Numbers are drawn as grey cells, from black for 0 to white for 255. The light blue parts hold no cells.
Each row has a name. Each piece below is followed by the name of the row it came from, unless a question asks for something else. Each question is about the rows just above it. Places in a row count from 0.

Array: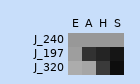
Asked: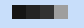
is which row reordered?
J_197
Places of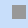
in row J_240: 0 1 2 3
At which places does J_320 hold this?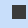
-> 2
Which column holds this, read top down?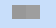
E
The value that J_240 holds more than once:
[152]

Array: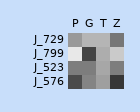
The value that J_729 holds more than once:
[181]
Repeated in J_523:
[125]
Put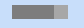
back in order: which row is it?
J_523
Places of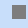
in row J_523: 0 1 3

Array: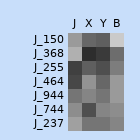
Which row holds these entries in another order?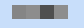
J_744
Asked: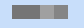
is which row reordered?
J_237
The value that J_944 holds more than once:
[117]

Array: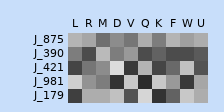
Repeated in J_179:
[173]
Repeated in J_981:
[200]
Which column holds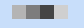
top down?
L
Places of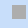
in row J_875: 5 9
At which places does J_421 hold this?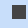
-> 0 6

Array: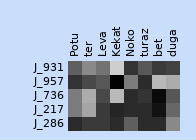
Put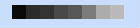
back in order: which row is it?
J_736
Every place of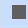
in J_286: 4
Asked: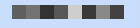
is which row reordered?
J_931
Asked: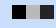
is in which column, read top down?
Kekat
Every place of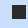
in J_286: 0 3 5 6

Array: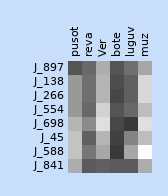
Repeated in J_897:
[84]
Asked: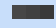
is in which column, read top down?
bote
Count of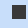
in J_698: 1
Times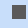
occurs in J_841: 3
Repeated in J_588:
[167]
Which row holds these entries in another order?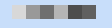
J_138

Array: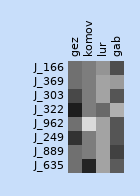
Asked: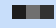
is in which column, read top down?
gez
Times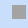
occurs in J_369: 1

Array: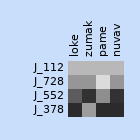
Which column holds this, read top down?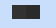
nuvav
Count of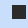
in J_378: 3
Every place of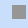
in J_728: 0 1 3
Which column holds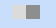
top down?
pame
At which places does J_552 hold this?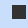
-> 1 3
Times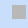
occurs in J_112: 4

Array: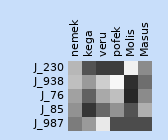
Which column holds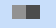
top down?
pofek
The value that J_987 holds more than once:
[76]
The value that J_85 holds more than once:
[146]

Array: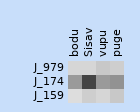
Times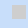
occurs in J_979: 1
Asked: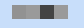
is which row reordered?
J_174
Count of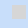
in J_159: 1
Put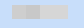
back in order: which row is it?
J_979
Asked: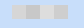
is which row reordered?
J_159
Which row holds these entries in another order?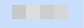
J_159
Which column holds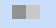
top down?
puge

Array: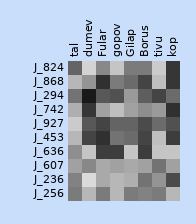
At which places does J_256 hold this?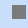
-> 0 2 4 6
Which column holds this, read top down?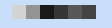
dumev
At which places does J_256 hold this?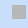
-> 1 3 7
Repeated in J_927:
[100]
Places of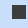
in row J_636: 2 3 5

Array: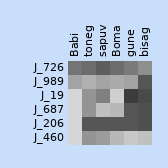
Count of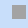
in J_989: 3
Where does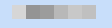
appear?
J_460
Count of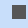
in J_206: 4
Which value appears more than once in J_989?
[163]

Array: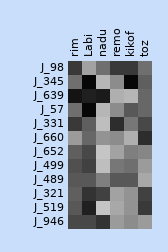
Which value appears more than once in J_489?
[88]
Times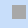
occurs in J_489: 1
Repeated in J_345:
[7]
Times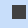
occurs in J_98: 0

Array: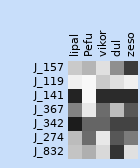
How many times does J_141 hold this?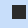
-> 3
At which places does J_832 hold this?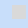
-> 2
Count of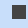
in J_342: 2
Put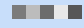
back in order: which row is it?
J_274

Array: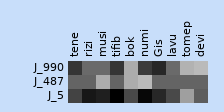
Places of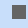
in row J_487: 0 1 3 6 7 8 9
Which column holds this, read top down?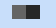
Gis
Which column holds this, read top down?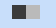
numi
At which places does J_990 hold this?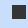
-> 0 3
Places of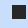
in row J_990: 6
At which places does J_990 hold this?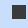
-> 5
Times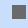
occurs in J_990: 3

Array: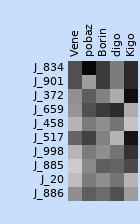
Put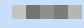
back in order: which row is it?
J_458
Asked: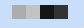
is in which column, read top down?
Kigo

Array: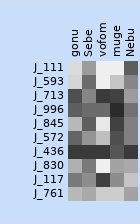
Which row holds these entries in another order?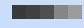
J_713
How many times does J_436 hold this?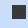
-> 4
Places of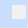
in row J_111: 2 3

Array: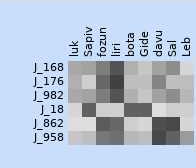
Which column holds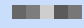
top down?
fozun
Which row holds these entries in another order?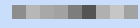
J_982
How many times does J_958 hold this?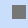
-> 1
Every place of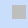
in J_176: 4 5 7 8
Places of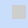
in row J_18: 2 3 7 8
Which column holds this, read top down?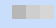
Leb

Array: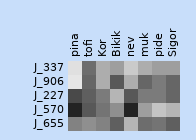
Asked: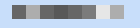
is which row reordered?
J_906
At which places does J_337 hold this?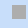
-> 2 5
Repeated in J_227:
[123]
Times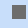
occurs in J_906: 0
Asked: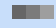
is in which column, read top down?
muk
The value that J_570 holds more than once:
[35]
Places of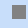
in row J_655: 0 2

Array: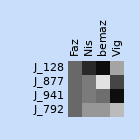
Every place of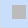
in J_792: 3
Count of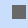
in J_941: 1
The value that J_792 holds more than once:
[151]

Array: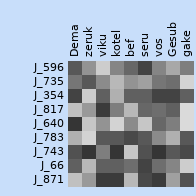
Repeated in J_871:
[59]
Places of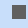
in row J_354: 2 4 5 8
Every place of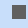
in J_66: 0 2 3
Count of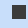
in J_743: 0
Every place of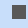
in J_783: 2 3 5 8

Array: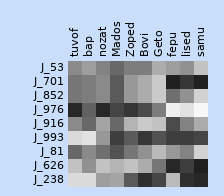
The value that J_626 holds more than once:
[194]
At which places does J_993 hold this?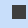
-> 3 7 8

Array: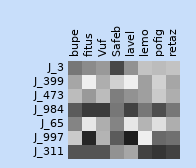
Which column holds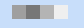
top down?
lemo
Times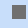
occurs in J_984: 0
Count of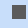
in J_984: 1
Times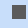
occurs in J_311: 0

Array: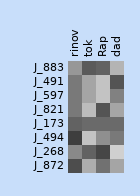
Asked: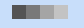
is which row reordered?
J_491
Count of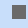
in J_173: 3
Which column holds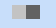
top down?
tok

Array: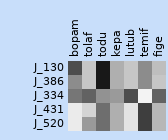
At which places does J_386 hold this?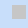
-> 1 4 6
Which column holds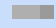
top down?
kepa
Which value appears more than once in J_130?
[198]
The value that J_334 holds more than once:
[98]
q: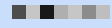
J_130
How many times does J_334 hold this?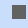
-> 2
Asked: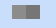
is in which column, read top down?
bopam

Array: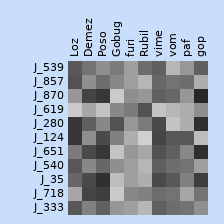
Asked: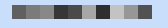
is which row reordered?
J_651
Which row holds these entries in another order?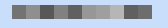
J_333
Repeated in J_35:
[74]

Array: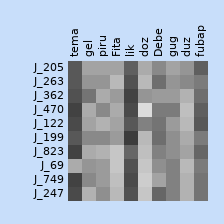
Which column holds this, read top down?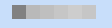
doz
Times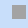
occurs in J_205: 4

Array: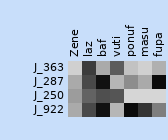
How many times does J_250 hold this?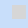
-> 3
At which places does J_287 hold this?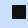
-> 2
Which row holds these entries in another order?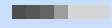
J_250
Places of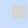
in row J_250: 4 5 6

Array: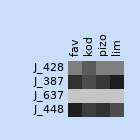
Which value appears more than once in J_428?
[127]
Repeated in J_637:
[197]
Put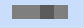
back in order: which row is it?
J_428
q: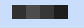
J_387
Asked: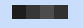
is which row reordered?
J_387

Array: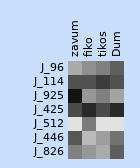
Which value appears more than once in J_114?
[81]
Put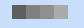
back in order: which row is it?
J_96
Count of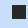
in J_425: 2
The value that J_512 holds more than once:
[226]

